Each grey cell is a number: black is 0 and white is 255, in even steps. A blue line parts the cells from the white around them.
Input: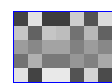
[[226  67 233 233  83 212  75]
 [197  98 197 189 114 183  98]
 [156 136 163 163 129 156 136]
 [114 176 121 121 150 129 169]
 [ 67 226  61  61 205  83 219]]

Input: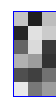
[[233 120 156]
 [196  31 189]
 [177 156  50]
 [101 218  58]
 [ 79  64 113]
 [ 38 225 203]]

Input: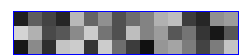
[[212 177  73  87 138 204 116  80 190 131 156  87 116  53  23  87]
 [ 31  94  67  38 184 101 144  80 109 131 177 190  60  38 144 156]
 [ 23 138  46 196 204  53 204 109  60  17 150 164 124  67 124 196]]

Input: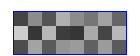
[[205  54 184  61  54 170  69 184]
 [ 77 163  90 148 155  96 155  90]
 [ 69 140  84 176 140 118 163 102]]

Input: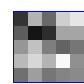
[[185 215 179 249 144]
 [150 193 126  99 118]
 [112 158 118 132 138]
 [ 93  21  45 165 165]
 [ 52 179 105 207 230]]

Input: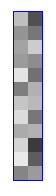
[[233  93]
 [227 113]
 [219 119]
 [212  59]
 [197 185]
 [191  80]
 [171 177]
 [163 204]
 [155 141]
 [148 119]
 [133 155]
 [126 177]]
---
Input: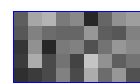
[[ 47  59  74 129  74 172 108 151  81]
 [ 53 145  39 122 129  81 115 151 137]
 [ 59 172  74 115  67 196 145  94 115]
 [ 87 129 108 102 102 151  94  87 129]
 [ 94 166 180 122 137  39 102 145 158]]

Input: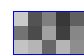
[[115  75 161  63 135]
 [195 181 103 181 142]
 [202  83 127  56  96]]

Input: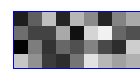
[[  3 125  51 103  80 131  73  45 206]
 [ 30  95 191  37 183 138  37 131 169]
 [110  67  67 169  17 212 241 103  80]
 [198 145  59  45 117 226 183 161 177]]

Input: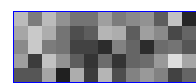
[[ 86  86 166  32 173  60 181  78 130 153 130  66 101]
 [138 201 124 116  66  66  44 130 101  44 108 116  86]
 [159  60 194 146  93  52 108  52 101 108 153 222 166]
 [166 201 173 116  78  93 181 173  93 159 138  72 101]
 [187 124 187 146 116 116 159 124 138 146  93 194  38]]

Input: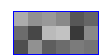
[[ 79 145  94 108 123 116]
 [108  71 186 194  57 137]
 [172 145 153 137  87 101]]

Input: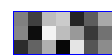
[[ 44  99 175   7 229  85 140]
 [128  64 189 203  37  93 169]
 [134  13 243 189 153  57 114]]
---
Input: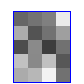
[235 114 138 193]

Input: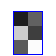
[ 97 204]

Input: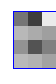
[235 171 147]

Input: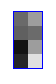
[157  96]

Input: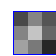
[ 85 196 161]

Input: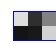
[129  25]

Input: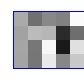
[251  43 246 118]

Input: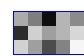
[139 181  76]

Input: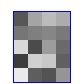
[172 134  75  61]
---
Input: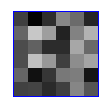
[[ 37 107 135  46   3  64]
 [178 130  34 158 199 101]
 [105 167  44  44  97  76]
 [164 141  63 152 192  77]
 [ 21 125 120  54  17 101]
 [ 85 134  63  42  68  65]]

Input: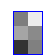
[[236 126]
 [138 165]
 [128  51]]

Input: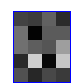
[[ 43  97  60  66]
 [ 91  91   3 112]
 [158  85  94 112]
 [198   8 207  41]
 [ 58  72  39  81]]

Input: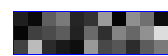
[[ 14 112 143   5 155  51  37 122  95  10  31]
 [221 145 103 132  47 106  34  92  75  64   6]
 [122  92  44  86  72 153  14  25  43 187  66]]

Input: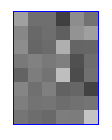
[[114 141  64 111 111 160]
 [159 147  95 110 104 135]
 [102 101 175 107 102 141]
 [109  80 127 121 129 121]
 [112  76 190 115 125  99]
 [ 66 102  98 127 112 133]
 [116 113 109 117 115 126]
 [196 124 125 105 109 117]]

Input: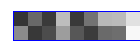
[[225 187 184 115  57 189  58 104  53]
 [248 110 106  60  87 157  76  56 140]]

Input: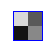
[[ 89 216]
 [136  19]]
